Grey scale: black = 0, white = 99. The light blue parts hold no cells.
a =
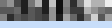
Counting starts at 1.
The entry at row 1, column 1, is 46
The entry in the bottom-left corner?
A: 51
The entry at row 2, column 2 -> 34
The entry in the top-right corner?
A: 92
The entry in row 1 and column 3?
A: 28
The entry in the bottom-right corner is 63
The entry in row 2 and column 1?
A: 34
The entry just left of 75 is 12
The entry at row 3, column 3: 34
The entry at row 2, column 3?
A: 40

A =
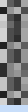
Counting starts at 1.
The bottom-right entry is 64
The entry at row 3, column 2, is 30
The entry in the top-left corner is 82
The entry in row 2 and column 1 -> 13
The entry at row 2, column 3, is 70
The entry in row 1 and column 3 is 24
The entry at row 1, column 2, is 36
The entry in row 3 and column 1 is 82
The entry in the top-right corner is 64
